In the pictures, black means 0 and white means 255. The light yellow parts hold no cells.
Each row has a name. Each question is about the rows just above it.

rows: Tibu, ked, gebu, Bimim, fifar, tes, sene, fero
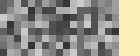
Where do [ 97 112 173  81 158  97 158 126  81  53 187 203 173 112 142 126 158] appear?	Tibu
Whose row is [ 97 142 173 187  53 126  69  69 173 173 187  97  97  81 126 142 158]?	ked
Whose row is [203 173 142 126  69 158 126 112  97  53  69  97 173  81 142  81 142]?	gebu
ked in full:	[ 97 142 173 187  53 126  69  69 173 173 187  97  97  81 126 142 158]
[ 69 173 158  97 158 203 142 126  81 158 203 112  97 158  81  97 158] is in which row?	fero

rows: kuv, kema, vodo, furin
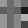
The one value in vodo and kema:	[107]
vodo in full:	[151 107 135 178]
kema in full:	[ 95 107  95  26]
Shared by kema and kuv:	[107]
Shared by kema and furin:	[107]
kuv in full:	[151 107 135 107]

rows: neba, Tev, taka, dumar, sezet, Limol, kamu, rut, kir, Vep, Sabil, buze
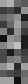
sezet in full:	[132  45 146  60]
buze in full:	[162 162  16 120]

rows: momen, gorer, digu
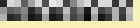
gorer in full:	[149  95 107 135  39  80 202  54  80 190  80 122  24 190  67  95 177  67
 190]

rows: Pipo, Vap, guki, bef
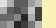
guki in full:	[104 104 133  38 174  63]
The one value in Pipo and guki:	[174]
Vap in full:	[174  92  77 104 198  63]
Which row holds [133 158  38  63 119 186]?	bef
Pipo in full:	[223 174  92  92 158 186]

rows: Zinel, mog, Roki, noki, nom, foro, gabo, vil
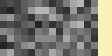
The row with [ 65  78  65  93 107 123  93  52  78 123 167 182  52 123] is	Zinel
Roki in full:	[137 152  93  78  52 123 107 167 137  78 107 123 107  65]
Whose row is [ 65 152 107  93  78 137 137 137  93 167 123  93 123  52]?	foro
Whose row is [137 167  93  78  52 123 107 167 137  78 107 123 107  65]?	vil
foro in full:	[ 65 152 107  93  78 137 137 137  93 167 123  93 123  52]
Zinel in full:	[ 65  78  65  93 107 123  93  52  78 123 167 182  52 123]

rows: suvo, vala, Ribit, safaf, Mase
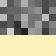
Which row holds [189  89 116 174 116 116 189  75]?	Ribit
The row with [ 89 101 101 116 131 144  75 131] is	vala
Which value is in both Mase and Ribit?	[116]
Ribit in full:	[189  89 116 174 116 116 189  75]
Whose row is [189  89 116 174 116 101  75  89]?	suvo

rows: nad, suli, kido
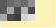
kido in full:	[168  74  61 211 225]
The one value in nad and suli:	[90]
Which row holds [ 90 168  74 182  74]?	suli

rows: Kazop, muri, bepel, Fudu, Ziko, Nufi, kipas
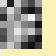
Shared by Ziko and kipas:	[201]
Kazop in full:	[215  31 201 116  72 159]
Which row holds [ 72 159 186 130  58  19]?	Nufi
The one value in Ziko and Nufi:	[159]
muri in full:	[116 215 146  45  19  58]

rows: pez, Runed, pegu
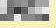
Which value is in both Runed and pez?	[109]
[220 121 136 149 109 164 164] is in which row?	pez

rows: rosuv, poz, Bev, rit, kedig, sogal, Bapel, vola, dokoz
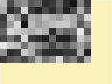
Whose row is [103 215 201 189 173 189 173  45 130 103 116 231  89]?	kedig
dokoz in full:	[ 58  89 103  73 116 173 116 145 215 103 130  73 173]
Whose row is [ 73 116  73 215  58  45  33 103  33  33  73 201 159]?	sogal
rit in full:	[ 73 159 215  19 189 159 173 189 201 201 173  89 145]
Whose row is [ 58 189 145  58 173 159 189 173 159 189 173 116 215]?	Bev
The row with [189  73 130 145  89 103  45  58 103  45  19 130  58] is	rosuv

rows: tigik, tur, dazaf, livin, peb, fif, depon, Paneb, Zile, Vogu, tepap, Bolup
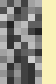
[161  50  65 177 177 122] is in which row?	fif
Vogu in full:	[177  50 122  65  50 189]

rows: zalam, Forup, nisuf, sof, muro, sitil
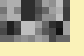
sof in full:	[ 87  32  72 190 190 159 102  46  32 159]
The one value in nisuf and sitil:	[144]
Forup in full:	[116 175 131  46  46  72 102 159 175  60]

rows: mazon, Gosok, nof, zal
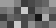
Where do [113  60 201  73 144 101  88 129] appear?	zal
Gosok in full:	[113 129  73 201  60 113 129 113]
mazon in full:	[157 157 129  60  73  88 101 157]
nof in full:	[ 60 101  88  73  88  21 173  73]
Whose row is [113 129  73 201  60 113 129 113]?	Gosok

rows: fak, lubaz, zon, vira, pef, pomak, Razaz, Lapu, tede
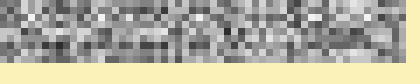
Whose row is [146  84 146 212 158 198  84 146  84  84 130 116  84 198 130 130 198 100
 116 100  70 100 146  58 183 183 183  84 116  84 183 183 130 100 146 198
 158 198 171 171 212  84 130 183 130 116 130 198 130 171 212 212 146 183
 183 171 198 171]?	lubaz
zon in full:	[100 158 100 116 242 130 198 130 198 158 158  84 183 130 242 146 100 158
 228 116 171 183  84 183 158 146 100 183 242 171 116 100 158 158 183 130
 100 158 100 116 100 198  84 130 242 228 100 130 212 212 146 158 242 158
  70 116 146 100]

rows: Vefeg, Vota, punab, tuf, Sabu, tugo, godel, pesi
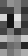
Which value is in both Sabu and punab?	[80]
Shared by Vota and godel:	[67]
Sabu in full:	[ 67 119  51  80]
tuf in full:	[ 80  21 187  51]

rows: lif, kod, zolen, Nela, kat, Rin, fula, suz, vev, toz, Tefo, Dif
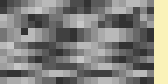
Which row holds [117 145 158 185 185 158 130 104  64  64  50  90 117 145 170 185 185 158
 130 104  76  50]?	Rin
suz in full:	[145 170 185 170 145 117  90  64  50  76 104 130 158 170 185 158 130 104
  90  64  50  76]
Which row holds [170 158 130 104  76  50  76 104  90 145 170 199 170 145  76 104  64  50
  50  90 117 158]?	Nela
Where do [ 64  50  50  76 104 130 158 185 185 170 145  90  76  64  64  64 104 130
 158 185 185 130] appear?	Tefo
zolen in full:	[185 158 130 104  50  64  76 117 117 145 170 185 170 170 130  90  76  50
  64  90 170 130]

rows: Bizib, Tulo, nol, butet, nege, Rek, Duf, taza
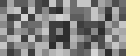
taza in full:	[150  61  93 181  61 181 137 181 197 181 109  93 109 212 150  45 150  77]
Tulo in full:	[121 181 197  61 197  77 137  61  45 166 109 109 121 197 137  61 181  93]
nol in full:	[166  61  77 212  61 181 150 181 212 197  93  93 121 197 166  45 166  77]
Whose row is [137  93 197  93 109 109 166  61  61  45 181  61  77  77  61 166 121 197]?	butet

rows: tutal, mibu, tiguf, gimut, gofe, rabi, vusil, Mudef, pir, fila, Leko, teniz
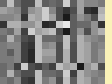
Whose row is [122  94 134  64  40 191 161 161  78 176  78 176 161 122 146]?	Mudef
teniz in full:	[122 106 134  64  52 191 122 146  78 191  94 176 161 122 134]
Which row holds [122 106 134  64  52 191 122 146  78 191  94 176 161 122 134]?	teniz
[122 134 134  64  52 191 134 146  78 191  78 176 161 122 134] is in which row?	vusil
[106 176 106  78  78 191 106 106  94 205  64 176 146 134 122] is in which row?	Leko

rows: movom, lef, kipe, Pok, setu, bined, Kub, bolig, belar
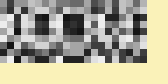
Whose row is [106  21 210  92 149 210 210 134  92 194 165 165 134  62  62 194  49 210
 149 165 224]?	Kub
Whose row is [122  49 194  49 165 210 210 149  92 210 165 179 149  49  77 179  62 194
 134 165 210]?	lef
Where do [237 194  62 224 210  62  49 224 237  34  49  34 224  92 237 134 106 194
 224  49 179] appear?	Pok

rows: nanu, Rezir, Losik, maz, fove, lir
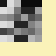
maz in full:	[221 208  36  36 131 159]
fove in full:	[ 67  92 144 119 105 144]
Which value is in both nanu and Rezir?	[221]
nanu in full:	[ 23 221 183  11  11  11]

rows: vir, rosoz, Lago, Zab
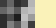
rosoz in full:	[102 128  89 181 193]
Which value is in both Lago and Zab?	[45]
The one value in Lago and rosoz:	[193]
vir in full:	[ 61 102  45  61 181]
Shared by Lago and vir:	[45]
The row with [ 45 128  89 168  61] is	Zab
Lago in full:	[ 45  75  30 193 156]

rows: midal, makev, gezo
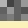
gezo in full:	[109 123  97 136]
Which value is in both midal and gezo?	[97]
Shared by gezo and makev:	[97]
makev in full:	[ 97 152  97  82]
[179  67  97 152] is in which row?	midal
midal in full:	[179  67  97 152]

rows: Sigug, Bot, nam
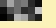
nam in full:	[  1  28 180 164  70  28]
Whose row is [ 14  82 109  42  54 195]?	Bot
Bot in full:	[ 14  82 109  42  54 195]
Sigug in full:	[ 82 164 109 121  42  14]
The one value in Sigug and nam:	[164]

